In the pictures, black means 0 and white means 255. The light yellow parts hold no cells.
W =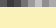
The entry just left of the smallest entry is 90
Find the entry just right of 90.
59
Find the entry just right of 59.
75
